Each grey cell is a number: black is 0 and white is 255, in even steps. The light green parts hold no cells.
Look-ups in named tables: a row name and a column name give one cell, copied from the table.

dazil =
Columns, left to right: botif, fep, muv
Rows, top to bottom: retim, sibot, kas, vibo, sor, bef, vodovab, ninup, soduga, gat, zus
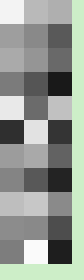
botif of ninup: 132
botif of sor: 233
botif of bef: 47
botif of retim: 243
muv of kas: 105
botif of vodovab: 156
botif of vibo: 123

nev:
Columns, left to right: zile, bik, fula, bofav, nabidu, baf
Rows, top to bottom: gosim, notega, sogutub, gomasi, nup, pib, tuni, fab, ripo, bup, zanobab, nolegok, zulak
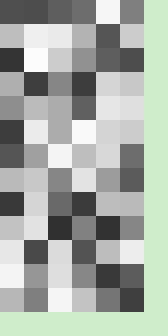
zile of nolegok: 244
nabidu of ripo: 188
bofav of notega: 179
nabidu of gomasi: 213
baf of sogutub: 77
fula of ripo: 105
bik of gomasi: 62
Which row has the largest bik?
sogutub

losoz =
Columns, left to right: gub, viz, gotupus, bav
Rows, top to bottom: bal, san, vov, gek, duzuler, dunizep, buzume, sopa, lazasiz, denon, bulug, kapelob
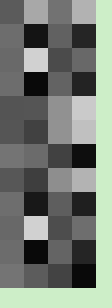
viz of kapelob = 92
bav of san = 37
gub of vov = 105
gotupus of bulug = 100
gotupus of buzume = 65
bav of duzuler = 202

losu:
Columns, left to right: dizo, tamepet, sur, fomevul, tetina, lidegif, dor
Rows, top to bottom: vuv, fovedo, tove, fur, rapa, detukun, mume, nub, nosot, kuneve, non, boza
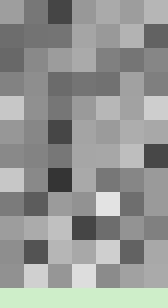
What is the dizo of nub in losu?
199
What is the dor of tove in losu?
134
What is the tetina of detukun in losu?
155
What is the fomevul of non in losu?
168
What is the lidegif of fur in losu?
161
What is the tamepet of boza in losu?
208
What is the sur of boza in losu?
150
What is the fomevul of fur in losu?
116

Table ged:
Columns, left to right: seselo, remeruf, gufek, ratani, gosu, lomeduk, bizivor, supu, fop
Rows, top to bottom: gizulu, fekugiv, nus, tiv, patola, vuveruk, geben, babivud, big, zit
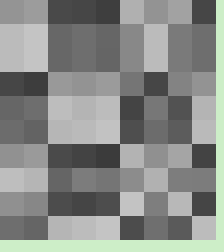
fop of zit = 188
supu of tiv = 131
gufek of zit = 181
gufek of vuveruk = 182
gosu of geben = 59
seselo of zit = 110
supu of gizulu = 162
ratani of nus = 110
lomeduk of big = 195
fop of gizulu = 70
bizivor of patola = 119
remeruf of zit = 101
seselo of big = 144
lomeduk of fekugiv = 136
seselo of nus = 187
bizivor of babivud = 177
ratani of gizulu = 70
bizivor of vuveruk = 108
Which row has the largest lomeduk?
big

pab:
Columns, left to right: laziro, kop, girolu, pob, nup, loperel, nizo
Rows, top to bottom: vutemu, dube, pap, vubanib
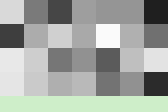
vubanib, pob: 185
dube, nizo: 111
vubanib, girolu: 175
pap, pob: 144
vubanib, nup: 115
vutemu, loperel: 149
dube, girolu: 207
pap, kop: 206
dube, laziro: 62
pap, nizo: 227
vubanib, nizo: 42
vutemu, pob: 158
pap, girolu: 118
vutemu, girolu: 69
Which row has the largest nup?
dube

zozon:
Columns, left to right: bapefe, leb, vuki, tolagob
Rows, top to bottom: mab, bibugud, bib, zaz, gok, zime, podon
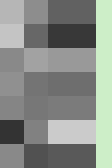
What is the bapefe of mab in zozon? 182
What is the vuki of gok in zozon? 123
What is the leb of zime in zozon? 129
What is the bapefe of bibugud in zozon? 196
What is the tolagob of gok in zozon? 123
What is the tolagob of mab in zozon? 97
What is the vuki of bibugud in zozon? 56
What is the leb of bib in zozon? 162

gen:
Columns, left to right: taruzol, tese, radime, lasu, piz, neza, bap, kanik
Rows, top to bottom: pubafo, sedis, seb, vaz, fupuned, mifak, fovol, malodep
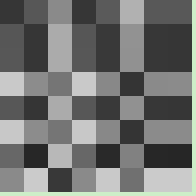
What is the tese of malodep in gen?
203
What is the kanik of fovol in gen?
38
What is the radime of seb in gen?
171
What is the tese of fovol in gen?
39
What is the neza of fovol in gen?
129
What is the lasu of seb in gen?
87

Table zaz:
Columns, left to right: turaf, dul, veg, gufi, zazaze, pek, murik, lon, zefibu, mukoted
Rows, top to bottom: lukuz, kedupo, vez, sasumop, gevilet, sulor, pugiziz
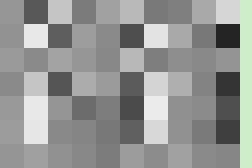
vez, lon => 142
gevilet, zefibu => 139
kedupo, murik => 227
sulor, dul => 230
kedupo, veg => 94
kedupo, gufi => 157
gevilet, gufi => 108
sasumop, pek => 91
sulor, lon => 145
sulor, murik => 216

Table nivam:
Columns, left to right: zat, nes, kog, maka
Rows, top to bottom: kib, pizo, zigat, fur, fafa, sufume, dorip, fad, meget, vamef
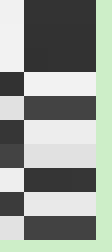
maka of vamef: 66
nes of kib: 51
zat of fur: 50
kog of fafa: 67
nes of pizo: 50
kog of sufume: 237
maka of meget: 233
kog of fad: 53
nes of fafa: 67
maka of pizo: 50
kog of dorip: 225
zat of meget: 59
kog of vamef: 66
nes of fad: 53
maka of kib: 51
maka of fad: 54
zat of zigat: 242
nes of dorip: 225
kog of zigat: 50

